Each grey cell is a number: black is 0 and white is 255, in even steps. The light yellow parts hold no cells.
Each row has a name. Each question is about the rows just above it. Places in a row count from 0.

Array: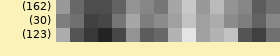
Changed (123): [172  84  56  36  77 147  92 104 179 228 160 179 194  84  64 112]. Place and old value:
4, [71]
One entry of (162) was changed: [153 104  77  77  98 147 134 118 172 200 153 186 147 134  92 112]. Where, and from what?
8, [166]
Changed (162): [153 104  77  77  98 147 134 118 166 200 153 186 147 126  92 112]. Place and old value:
13, [134]

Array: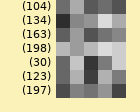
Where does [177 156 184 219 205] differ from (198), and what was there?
0, [184]
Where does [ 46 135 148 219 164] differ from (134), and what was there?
4, [171]

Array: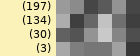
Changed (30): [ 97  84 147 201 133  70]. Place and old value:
5, [78]
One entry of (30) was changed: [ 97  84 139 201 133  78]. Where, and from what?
2, [147]

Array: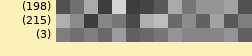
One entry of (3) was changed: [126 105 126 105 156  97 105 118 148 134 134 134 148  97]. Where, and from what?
1, [112]
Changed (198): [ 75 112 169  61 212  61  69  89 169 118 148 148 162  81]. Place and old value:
0, [81]
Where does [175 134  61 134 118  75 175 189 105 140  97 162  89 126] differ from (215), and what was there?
1, [140]

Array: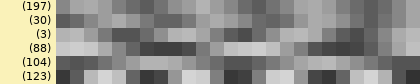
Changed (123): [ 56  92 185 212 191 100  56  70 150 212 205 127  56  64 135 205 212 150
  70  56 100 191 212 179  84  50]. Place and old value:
14, [127]
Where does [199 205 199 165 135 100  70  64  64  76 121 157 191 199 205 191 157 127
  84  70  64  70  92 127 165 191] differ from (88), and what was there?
3, [171]
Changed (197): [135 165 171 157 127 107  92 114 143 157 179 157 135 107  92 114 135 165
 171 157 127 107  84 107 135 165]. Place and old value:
22, [92]
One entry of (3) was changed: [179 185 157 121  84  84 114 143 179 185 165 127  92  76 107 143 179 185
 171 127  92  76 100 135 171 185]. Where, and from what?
6, [107]

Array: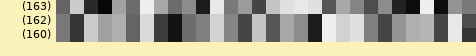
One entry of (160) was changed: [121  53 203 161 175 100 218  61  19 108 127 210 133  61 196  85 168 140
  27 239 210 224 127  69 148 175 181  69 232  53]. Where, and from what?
13, [69]
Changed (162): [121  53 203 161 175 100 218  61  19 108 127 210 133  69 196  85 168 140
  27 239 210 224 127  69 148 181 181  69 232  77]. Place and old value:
25, [175]
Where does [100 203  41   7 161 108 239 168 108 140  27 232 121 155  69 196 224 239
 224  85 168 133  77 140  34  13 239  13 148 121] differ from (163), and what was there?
17, [232]

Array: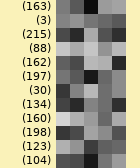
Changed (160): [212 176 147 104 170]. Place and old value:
2, [155]
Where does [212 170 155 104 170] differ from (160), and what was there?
1, [176]
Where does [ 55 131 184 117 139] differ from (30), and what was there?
3, [110]
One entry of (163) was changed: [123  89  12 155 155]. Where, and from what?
4, [163]

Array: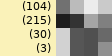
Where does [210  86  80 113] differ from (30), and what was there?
3, [105]
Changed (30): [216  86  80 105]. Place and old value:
0, [210]
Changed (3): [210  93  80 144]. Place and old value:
1, [86]

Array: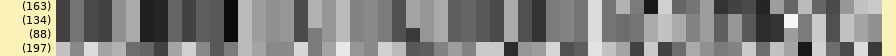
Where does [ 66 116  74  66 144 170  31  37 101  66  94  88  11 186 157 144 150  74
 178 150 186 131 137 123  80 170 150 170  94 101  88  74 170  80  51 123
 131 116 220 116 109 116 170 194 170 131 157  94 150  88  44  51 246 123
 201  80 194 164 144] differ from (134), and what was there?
25, [164]
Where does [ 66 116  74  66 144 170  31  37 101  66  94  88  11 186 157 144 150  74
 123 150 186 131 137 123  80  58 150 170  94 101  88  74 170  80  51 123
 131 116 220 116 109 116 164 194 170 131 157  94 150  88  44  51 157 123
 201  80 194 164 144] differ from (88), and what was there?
42, [170]
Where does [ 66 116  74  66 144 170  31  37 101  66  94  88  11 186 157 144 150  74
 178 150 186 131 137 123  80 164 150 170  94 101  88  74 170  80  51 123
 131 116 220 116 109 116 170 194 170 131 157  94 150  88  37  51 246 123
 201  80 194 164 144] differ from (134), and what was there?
50, [44]

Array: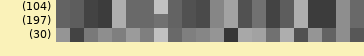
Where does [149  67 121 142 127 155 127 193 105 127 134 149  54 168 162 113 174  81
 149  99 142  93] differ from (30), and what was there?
21, [87]
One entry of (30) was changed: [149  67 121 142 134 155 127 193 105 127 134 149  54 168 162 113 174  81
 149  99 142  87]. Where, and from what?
4, [127]

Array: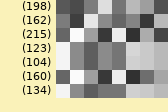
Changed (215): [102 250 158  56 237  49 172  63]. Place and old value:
7, [69]
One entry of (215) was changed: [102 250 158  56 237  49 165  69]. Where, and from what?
6, [172]
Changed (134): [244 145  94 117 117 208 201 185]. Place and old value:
1, [139]

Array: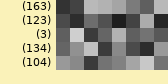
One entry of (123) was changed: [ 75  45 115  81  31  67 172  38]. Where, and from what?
2, [109]
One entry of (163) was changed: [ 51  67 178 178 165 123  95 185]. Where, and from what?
2, [185]
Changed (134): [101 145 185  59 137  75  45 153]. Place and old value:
2, [193]
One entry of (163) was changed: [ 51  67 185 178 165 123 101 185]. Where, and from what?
6, [95]
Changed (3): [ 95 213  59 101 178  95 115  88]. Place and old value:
1, [207]
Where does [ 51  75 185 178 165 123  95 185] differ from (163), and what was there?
1, [67]

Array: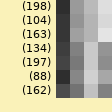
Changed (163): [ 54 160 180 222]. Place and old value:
3, [228]
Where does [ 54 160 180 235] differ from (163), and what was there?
3, [228]
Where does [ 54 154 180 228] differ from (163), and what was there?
1, [160]
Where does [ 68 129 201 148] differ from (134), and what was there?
0, [62]
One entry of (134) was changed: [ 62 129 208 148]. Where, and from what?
2, [201]

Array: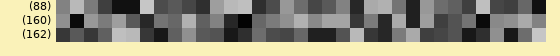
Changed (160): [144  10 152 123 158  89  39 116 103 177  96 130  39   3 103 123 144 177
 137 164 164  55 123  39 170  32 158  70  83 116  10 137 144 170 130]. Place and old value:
27, [63]
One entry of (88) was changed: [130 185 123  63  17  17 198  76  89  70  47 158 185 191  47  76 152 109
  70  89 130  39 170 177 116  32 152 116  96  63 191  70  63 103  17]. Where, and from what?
27, [109]
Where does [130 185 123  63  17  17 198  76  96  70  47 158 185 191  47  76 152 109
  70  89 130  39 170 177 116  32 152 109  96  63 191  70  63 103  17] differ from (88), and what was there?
8, [89]
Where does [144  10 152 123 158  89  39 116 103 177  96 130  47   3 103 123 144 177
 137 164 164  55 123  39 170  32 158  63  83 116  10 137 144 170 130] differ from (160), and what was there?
12, [39]
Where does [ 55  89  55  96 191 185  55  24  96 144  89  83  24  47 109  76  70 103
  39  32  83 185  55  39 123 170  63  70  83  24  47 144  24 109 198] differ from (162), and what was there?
18, [32]
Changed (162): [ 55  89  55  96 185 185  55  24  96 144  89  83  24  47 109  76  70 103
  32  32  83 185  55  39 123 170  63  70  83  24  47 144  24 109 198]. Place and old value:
4, [191]
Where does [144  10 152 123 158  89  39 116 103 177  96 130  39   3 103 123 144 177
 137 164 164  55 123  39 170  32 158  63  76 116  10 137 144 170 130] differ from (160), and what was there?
28, [83]

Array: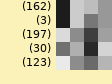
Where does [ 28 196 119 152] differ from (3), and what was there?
1, [204]
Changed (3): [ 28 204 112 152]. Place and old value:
2, [119]

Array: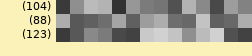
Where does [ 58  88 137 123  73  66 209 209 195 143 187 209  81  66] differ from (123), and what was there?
6, [201]
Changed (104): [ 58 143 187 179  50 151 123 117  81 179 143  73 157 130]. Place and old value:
10, [137]
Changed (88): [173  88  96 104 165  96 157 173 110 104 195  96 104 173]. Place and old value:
3, [110]
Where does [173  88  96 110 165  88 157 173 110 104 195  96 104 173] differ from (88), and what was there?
5, [96]

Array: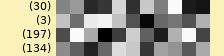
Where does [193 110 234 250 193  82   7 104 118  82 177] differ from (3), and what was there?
3, [242]
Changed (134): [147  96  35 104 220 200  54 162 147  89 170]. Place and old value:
0, [140]
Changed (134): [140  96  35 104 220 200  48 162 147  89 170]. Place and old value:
6, [54]
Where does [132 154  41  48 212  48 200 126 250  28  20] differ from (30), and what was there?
3, [54]
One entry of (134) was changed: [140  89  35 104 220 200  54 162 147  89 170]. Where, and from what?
1, [96]

